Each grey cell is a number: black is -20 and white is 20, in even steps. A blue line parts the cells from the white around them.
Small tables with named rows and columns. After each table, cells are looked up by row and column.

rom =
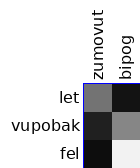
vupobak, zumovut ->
-15
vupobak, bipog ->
1
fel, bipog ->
18
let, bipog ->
-17
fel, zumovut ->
-18
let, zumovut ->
-2

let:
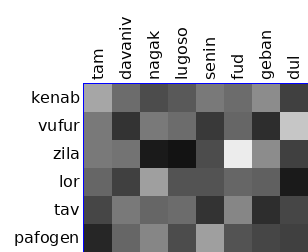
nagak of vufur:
-1
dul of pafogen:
-10
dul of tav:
-9
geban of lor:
-5
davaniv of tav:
-1
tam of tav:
-9
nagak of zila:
-16
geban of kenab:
2
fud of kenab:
-3
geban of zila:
2
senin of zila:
-8
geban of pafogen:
-9
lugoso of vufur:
-3
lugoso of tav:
-3
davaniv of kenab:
-3
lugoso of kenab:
-6
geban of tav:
-13
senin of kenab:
-1
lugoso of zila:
-17

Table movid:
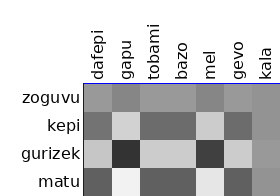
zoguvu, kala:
3
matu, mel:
16
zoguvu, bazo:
4
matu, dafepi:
-5
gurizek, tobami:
12
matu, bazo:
-5
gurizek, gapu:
-12
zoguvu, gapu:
1
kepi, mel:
12
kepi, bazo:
-3
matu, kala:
3
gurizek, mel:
-10
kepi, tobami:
-3
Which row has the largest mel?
matu

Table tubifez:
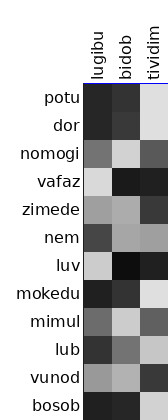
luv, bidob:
-18
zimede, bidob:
7
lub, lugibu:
-12
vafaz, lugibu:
14
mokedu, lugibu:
-15
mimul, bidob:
12
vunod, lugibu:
4
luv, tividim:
-15
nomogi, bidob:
13
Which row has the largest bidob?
nomogi

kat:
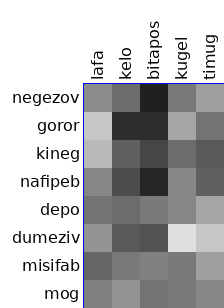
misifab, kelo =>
-1
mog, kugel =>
-1
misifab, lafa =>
-4
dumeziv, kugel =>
15
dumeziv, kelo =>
-6
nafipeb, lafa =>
1
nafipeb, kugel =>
1
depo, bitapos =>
-1
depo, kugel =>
1
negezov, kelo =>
-3
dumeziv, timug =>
11
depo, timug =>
6
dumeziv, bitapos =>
-7
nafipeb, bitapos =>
-14
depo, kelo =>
-3
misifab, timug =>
5
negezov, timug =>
5
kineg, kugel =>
-3
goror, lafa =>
11
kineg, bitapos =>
-9

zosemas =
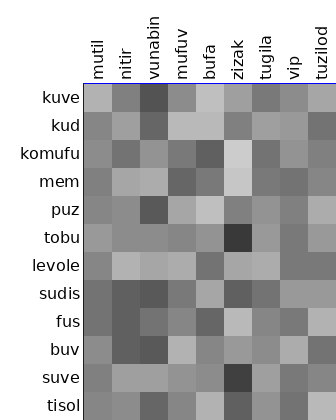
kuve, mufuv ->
2
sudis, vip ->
4
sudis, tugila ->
-2
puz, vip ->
0
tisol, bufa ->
8
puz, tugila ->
3
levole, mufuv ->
7
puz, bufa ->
10
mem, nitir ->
6
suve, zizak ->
-10
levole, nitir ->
8
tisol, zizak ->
-5
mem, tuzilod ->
1
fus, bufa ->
-4
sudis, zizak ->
-5
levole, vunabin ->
6
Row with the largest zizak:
komufu

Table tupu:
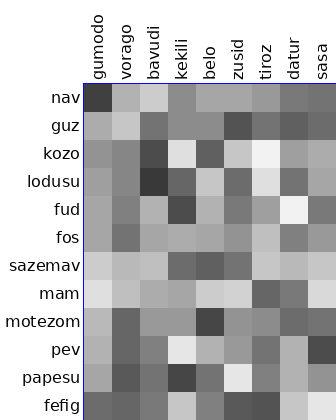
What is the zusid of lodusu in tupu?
-3
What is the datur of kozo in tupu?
5
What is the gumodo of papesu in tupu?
6
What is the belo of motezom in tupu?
-9
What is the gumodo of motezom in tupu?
9
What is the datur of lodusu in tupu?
-2
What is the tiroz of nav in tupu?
4
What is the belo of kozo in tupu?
-5
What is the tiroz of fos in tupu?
10
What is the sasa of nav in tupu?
-2
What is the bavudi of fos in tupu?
6
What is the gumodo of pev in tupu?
8
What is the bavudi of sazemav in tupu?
10
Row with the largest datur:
fud

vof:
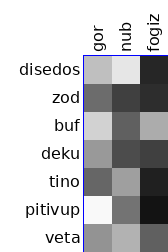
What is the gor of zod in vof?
-3
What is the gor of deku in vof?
4
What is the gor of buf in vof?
13
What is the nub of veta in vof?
8
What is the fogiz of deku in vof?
-10
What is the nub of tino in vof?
5
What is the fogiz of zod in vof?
-13
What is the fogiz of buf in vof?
7
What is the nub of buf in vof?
-5
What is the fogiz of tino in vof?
-15
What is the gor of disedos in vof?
10
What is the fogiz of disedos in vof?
-14
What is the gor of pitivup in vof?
19
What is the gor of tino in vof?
-4
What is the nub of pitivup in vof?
-2
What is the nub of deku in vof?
-8
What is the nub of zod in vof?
-10
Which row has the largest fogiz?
buf

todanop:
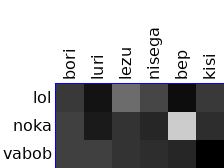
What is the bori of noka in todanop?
-10
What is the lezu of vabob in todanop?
-12
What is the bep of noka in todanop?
12
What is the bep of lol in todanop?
-18
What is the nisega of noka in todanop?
-14
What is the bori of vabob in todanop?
-10
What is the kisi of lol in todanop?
-11
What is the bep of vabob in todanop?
-14
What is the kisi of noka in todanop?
-13
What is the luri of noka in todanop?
-16
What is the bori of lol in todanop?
-11
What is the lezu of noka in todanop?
-12
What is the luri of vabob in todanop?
-10
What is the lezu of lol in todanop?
-3
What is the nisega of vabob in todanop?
-13
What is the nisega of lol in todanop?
-9
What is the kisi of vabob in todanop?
-20
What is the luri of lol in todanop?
-17

